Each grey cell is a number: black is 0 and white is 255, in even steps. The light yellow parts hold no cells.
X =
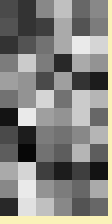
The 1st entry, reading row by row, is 74
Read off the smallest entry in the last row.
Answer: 40
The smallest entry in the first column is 19
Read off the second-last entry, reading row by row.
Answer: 83
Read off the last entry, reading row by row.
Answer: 103
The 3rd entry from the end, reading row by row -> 136
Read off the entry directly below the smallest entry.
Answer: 213
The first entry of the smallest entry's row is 93
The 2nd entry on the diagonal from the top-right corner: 83
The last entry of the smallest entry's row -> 93
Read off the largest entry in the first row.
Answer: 192
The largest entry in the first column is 170
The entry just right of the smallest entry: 114
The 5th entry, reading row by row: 103
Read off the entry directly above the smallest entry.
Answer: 28

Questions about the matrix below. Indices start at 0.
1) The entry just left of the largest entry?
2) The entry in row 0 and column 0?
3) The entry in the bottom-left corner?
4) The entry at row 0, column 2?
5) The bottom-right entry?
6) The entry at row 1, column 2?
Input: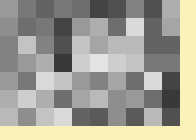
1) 206
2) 153
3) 185
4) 99
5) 80
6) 120

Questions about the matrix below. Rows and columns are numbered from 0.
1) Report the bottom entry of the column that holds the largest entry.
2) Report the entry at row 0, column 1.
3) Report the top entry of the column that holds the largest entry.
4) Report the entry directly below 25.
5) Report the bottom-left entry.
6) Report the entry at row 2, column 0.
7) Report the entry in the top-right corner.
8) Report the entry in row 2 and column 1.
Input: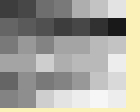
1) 246
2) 71
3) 195
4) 195
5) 131
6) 121
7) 227
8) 152

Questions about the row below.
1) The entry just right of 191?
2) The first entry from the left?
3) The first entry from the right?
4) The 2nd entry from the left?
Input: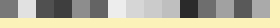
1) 42
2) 120
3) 170
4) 225

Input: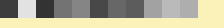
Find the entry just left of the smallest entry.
226
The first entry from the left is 61
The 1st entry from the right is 174

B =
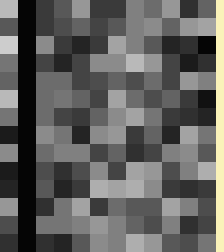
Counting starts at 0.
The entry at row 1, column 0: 88
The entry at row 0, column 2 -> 58
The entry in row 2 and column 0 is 205
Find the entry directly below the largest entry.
117
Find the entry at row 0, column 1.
5
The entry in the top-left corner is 185
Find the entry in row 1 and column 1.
5
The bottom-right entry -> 117
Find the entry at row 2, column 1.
5
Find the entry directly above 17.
128
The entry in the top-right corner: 99
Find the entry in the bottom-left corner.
48
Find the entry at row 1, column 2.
58

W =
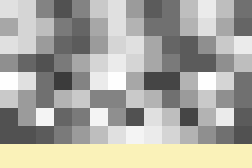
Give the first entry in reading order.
224
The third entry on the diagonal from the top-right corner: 143
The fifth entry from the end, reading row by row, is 213
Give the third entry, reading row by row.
131
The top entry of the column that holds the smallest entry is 81
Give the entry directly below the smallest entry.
179
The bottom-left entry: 81
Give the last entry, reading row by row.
81
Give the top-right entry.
112
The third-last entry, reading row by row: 143
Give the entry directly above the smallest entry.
122
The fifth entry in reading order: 131
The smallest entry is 59
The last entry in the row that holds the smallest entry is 112
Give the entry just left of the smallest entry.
112
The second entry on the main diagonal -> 213
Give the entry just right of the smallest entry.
131
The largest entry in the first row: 235

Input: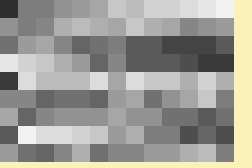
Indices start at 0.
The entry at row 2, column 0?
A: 113
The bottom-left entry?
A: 155
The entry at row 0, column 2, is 125
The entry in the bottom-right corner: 125
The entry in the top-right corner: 242
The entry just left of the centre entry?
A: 220
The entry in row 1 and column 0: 146
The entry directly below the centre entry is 155
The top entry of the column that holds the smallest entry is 46
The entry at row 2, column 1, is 155
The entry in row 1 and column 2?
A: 134
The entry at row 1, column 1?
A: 125
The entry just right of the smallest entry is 125
